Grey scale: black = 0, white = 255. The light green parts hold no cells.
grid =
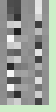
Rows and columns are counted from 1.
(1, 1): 144
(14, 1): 141
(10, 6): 178
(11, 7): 143
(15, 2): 184
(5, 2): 126
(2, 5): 139
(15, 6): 66
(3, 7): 146
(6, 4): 162
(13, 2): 246
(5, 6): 188
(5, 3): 30
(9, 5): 147
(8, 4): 147
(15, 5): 147
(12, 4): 142
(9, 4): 141
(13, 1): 139
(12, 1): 144
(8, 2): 105
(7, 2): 201
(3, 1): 141
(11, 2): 246
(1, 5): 139
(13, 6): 115
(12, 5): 139
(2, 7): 142
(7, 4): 144
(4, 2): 204
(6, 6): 117

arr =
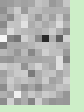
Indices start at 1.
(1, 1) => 153
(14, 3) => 240
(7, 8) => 192
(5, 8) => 203
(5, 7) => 184
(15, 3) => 152
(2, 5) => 189
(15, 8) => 147
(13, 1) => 139
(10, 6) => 210
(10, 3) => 199
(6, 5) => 187
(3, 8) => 161
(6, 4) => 208
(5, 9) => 174
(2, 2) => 176
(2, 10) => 174
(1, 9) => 165
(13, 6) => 140
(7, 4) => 171
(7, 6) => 194
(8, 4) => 185
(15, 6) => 206
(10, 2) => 193
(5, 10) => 142
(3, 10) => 156
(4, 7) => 169
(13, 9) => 194
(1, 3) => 167
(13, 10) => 188
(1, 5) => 166
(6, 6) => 138
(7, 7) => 197
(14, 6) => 182
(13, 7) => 172
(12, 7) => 202
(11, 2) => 184
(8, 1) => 183

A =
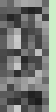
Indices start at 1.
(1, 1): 124
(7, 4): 73
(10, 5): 105
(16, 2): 142
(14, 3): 74
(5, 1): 69
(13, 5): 120
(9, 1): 71
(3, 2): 38
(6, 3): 202
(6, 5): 106
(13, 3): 128
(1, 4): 169
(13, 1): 146
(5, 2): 127
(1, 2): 103
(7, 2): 159
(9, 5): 69
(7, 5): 122
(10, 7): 130
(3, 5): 90
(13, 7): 146
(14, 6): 41
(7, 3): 197
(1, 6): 159
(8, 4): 124
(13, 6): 144
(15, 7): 93
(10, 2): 142
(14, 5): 33
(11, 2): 103
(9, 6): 70
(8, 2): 67
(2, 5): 34

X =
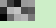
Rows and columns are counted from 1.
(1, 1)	152
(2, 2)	182
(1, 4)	153
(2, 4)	77
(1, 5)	157

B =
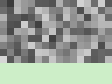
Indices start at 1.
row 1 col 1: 93
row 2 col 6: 196
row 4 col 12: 117
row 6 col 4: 145
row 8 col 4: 120
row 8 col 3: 82
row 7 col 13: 148
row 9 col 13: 110
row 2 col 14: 196
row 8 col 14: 93
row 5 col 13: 85
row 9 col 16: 186
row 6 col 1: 174
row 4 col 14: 164
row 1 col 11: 105
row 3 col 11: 143
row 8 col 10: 117
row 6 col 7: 200
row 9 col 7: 128
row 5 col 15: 163
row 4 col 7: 173
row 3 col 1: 178
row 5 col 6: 106
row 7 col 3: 90
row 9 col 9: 151
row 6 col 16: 145
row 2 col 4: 152
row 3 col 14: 158
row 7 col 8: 91
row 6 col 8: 65
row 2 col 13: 176
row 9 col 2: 88
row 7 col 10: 140
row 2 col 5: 109
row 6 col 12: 146
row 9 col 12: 204

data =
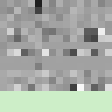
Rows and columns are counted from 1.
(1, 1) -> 150
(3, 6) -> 159
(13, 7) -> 199
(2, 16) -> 166
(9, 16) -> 161
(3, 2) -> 179
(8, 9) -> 166
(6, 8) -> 166
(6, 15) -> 201
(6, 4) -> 149
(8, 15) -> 158
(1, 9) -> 174
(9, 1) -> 162
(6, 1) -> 159
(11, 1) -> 169
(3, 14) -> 177
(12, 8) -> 133
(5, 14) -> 90
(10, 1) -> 161
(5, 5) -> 157
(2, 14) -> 164
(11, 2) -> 179
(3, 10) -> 164
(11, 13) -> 134
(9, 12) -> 161
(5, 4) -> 180
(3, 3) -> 145
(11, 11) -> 194
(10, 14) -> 161
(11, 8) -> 170
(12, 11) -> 157
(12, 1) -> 167
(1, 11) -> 157
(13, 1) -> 166
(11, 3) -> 179
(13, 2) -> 175
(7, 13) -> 161
